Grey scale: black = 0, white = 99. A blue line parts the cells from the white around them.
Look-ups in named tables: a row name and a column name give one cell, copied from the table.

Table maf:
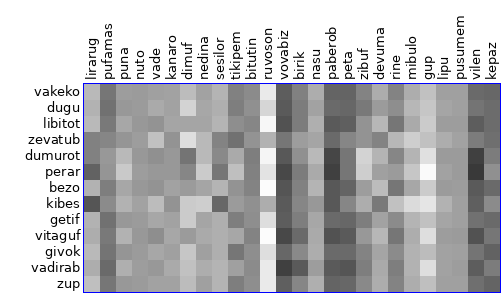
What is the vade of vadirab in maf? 59
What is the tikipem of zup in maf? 49
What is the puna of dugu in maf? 59
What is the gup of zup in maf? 74
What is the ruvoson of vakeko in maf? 91
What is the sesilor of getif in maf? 68
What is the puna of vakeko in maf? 61
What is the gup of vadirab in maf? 86

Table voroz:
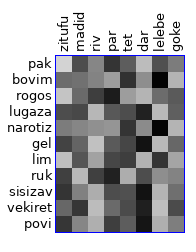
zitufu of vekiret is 40
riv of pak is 52
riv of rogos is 24
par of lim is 27
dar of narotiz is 54
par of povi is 24
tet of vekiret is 29
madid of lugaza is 28
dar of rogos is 70
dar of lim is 69
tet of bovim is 19
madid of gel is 39
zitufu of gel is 26
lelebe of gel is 72
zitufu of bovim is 42

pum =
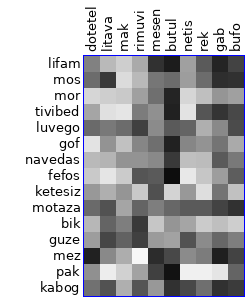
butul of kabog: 19
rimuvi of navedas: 57
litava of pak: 92
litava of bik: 39
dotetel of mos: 42
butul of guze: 63
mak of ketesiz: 58
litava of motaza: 32
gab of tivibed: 20
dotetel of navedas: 72
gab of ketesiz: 45
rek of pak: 93
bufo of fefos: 36
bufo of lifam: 26
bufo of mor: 62
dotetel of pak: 56
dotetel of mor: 83
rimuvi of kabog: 33

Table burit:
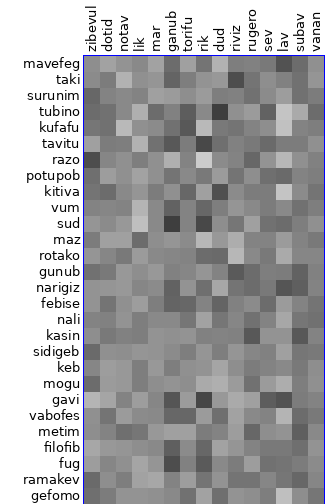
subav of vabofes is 42
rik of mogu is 66
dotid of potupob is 61
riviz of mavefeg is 49
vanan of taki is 58
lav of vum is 53
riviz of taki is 30
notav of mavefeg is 57
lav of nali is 65
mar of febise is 49
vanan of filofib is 57
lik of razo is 49
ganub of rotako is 52
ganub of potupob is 45
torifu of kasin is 57
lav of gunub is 48
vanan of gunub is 50
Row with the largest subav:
tubino

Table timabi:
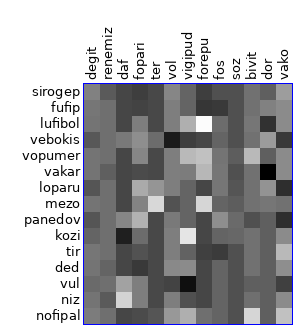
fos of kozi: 39
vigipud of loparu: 39
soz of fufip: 31
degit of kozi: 39
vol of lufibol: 49
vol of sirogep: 52
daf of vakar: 27
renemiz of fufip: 43
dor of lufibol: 19
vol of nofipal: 59
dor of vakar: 0
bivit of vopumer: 72
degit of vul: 41
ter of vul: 28
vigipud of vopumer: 72
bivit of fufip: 44

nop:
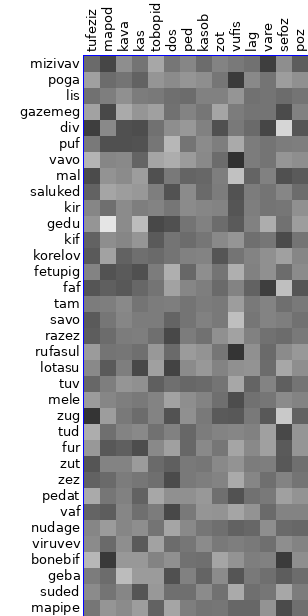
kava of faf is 34
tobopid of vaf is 48
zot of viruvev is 47
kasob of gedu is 50
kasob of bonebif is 43
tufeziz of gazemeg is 63
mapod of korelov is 63
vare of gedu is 67
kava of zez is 48
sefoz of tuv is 37

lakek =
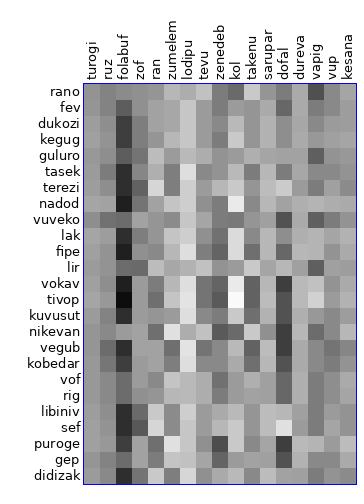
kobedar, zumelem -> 49
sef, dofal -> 87
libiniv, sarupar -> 73
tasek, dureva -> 65
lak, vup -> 64
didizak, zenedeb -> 66
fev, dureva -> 66
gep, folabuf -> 42
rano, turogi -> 57
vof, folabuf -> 42
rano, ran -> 58
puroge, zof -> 63
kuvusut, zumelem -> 60
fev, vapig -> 48
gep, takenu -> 63
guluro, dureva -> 63
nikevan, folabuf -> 60
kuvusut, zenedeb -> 48
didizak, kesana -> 54
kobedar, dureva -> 66
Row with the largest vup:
nadod

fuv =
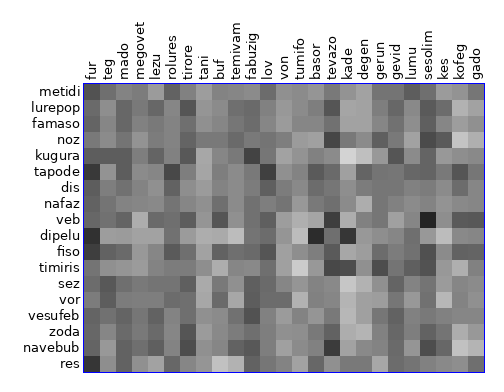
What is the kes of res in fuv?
53
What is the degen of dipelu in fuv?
59
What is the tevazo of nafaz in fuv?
43
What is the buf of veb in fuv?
33
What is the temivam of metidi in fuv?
52
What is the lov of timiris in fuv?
43
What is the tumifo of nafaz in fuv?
59
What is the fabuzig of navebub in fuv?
34
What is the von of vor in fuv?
42
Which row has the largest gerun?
res

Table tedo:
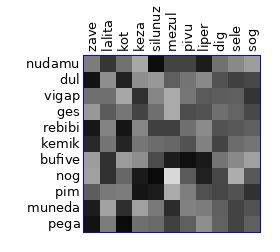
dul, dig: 32
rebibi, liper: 54
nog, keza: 10
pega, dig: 38
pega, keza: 43
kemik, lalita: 45
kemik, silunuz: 42
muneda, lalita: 63
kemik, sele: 42
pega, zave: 7
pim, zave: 36
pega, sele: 26
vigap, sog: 20
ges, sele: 39
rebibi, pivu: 43
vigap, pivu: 46
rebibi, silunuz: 25
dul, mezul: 37
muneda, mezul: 17
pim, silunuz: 11

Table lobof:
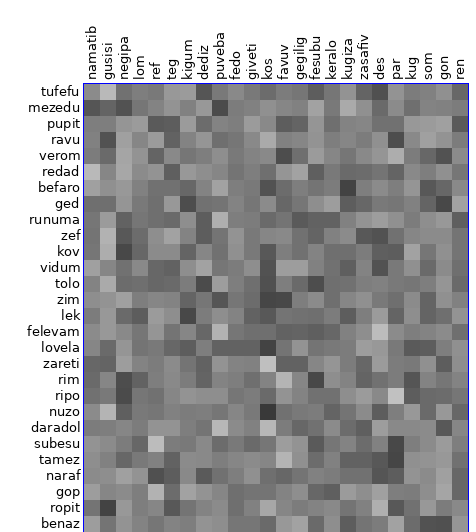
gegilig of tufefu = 46
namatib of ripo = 44
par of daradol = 53
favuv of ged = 40
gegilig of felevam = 39
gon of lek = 43
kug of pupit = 59
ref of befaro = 44
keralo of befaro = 48
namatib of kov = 46
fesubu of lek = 43
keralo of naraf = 48
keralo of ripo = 44

